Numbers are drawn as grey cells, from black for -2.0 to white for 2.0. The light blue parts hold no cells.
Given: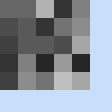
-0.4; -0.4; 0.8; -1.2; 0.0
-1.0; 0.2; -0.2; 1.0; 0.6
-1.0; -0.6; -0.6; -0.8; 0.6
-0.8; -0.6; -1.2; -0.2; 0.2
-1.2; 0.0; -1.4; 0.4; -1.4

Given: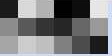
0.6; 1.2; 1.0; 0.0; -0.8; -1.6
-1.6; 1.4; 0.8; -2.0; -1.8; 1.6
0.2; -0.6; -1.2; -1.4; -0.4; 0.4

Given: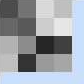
-0.8; -0.2; 1.4; 1.0
-0.4; -0.6; 1.2; 1.6
1.0; -1.2; 0.4; 0.6
0.8; 0.2; -1.4; -1.0

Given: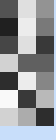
1.9; -1.1; 0.9
-0.7; 1.5; 0.3
-1.3; 1.7; 0.1
-1.5; 1.7; -0.1
1.3; -0.5; -0.5
-0.9; 1.5; -1.1
1.3; 0.7; -1.3

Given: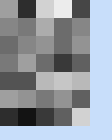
0.5; -1.3; 1.3; 1.7; -0.9
-0.7; -0.7; 0.9; 1.1; 0.9
0.1; -0.1; 0.7; -0.3; 0.1
-0.3; 0.1; 0.3; -0.3; 0.3
0.5; 0.3; -0.1; 0.3; -0.5
-0.1; 0.5; -0.3; -1.1; -0.5
-1.3; -1.7; -1.1; -0.5; 1.3

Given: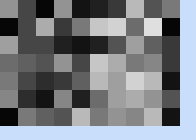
-1.9; -0.9; 0.7; -1.1; -0.1; 1.1; 1.3; -0.3; 1.5; -1.9
-1.9; -0.1; -0.5; -0.7; 0.9; -0.1; 0.3; 0.1; 0.9; -1.7
-0.3; -0.5; -0.7; 0.3; -0.9; 1.1; 0.7; -0.1; 0.1; -1.1
0.5; -0.9; -0.9; -1.5; -1.7; -1.5; -0.7; 0.5; -0.5; -1.1
-0.1; -0.9; -1.3; -1.1; -0.5; 0.9; 0.5; 1.3; 0.9; -1.7
0.1; -1.3; -1.7; 0.1; -1.5; -0.3; 0.5; 0.7; 0.3; -0.7
0.3; -0.9; -1.9; 0.3; -1.7; -1.5; -1.1; 0.9; -0.7; -0.1

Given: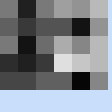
-0.1; -1.5; -0.1; 0.5; 0.3; 0.9
-0.1; -1.7; -0.3; 0.7; 0.1; 0.9
-0.9; -0.9; -0.5; -0.5; -1.9; 0.1
-0.5; -1.1; -0.7; -0.7; -1.7; 0.3
-1.3; -1.5; -1.1; 1.5; 1.1; 0.9
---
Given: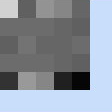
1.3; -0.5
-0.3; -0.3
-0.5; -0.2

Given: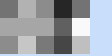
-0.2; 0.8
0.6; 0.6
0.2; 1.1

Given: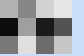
0.8; 0.1
-1.8; 0.5
-0.1; 1.5

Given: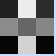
-1.5; 1.7
0.2; -0.4
-1.9; 1.3

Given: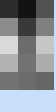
-1.3; -1.7
0.2; -1.1
1.4; -0.3

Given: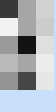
-1.1; 0.6
1.8; 0.6
0.4; -1.7

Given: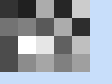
-1.2; -1.5
-0.2; 0.0
-0.8; 2.0

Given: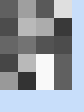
-0.5; 0.5
-0.8; 0.9
-0.4; -0.2

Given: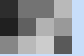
-1.3; -0.2
-1.5; -0.5
0.1; 0.9
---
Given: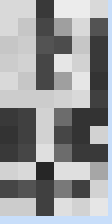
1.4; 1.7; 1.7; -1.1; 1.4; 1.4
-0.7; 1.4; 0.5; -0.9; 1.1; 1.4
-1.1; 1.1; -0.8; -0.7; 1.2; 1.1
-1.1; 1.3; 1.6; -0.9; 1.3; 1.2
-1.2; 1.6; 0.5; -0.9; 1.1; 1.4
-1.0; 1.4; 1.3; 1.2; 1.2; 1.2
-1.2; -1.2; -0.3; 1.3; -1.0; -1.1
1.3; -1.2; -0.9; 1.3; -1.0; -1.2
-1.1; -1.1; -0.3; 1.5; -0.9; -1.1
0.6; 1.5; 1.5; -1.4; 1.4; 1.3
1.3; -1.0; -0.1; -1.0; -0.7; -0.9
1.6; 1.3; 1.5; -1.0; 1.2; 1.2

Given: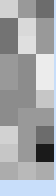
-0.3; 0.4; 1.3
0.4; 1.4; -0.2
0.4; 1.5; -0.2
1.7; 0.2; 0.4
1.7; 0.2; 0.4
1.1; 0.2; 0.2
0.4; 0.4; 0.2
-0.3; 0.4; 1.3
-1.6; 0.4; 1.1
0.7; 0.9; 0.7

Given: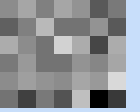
-0.1; -0.6; 0.3; 0.6; 0.0; 0.6; 0.2
-0.6; 0.3; -0.2; -0.2; 0.9; 0.0; -0.5
0.7; -0.9; 0.7; 1.3; -0.2; 0.2; 0.7
0.6; 0.1; 0.3; -0.2; -0.2; 0.4; -0.1
1.4; 0.4; 0.6; 0.2; 0.3; 0.5; 0.2
-1.1; -2.0; 1.0; -0.7; -0.1; -1.0; -0.2

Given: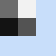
1.8; -0.3
-0.7; -1.7

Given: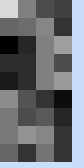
-1.0; -0.8; 0.0; 1.4
-1.2; 0.1; -0.3; -0.4
0.5; 0.0; -1.4; -2.0
-0.8; 0.0; -1.3; -1.3
0.4; 0.0; -1.3; -1.6
-1.8; -1.2; -0.7; 0.2
-1.4; -0.6; -0.8; -0.1
-1.2; 0.1; 0.3; -0.1
-1.2; -0.2; -1.2; -0.4

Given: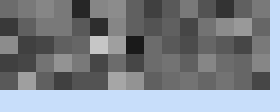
-0.1; -0.5; -1.2; -0.7; -0.1; -0.6; -1.0; -0.5; 0.2; 0.1; -1.4; -0.1; 0.1; -0.1; -0.3
-0.4; 0.4; 0.2; -0.2; -0.9; -0.5; -0.7; -0.5; 0.1; -1.3; -0.6; -0.1; -0.1; -0.5; -1.1
-0.1; -0.9; -0.6; -0.4; -0.8; -0.6; -0.3; -1.6; 0.5; 1.1; -0.4; -0.5; -0.9; -1.0; 0.2
0.1; -0.4; -0.3; 0.1; -0.5; -0.2; -0.3; -0.9; -0.3; -0.9; -0.1; 0.3; -0.2; -0.9; -1.0
-0.9; -0.4; -0.2; -0.4; -0.2; -0.3; -0.5; 0.3; 0.6; -0.7; -0.7; -1.0; -0.5; 0.5; -0.6
